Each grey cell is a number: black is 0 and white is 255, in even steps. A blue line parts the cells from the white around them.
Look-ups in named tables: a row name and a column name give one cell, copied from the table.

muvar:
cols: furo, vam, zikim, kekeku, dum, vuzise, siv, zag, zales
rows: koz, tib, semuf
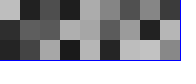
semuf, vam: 68
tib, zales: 182
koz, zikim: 78
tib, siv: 155
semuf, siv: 189
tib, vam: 94
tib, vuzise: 91
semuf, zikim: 167
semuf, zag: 194
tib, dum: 166
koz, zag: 134
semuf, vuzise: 37
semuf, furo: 36
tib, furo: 46
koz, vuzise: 133
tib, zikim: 89
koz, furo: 190
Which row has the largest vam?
tib

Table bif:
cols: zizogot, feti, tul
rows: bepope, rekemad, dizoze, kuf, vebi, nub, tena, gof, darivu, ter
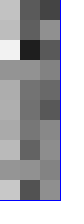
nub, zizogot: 175
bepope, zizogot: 194
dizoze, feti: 30
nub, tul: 88
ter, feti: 82
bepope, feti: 90
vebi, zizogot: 173
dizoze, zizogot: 242
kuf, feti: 146
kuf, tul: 130
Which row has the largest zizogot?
dizoze

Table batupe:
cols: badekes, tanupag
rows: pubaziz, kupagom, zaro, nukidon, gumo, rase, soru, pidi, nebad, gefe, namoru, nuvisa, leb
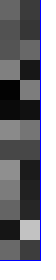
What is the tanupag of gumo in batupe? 125
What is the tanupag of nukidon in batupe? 23
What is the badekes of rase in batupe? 10
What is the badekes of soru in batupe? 138
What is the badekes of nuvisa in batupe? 21
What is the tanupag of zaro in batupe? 104
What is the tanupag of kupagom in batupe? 54
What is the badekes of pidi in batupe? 71
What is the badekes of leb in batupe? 105
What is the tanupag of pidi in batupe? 71
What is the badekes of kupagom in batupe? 82

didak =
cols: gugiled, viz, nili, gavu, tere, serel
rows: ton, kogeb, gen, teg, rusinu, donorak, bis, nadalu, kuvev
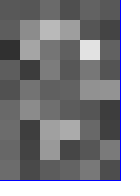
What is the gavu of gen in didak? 96
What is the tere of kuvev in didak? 120
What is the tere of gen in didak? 226
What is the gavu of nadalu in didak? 70
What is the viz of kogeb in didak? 140
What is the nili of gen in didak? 117
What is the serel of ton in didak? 88
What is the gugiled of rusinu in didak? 81
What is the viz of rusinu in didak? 115
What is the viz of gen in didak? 165
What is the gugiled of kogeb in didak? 93
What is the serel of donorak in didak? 61
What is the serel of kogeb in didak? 68
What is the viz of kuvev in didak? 73

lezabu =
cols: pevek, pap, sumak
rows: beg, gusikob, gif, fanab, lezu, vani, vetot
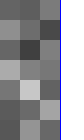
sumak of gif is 127
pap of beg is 94
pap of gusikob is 109
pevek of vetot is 87
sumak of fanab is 119
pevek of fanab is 171
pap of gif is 64
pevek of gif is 102
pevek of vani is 91
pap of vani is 106
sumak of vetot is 104
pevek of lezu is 118
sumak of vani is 164
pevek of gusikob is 143
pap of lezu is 199
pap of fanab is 129
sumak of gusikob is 73
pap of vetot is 148
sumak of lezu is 98
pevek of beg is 100
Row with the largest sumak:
vani

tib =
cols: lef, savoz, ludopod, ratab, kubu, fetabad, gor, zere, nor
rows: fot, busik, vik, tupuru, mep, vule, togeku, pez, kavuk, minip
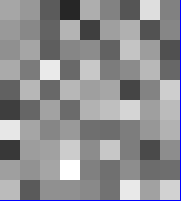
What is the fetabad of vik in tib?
98
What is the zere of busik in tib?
82
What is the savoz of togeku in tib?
165
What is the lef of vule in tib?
62
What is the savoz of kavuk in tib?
146
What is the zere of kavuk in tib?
108
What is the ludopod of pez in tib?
161
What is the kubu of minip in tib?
137
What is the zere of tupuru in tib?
184
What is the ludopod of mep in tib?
104
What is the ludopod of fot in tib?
91
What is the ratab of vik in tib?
134
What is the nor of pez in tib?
141
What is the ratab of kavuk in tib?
255

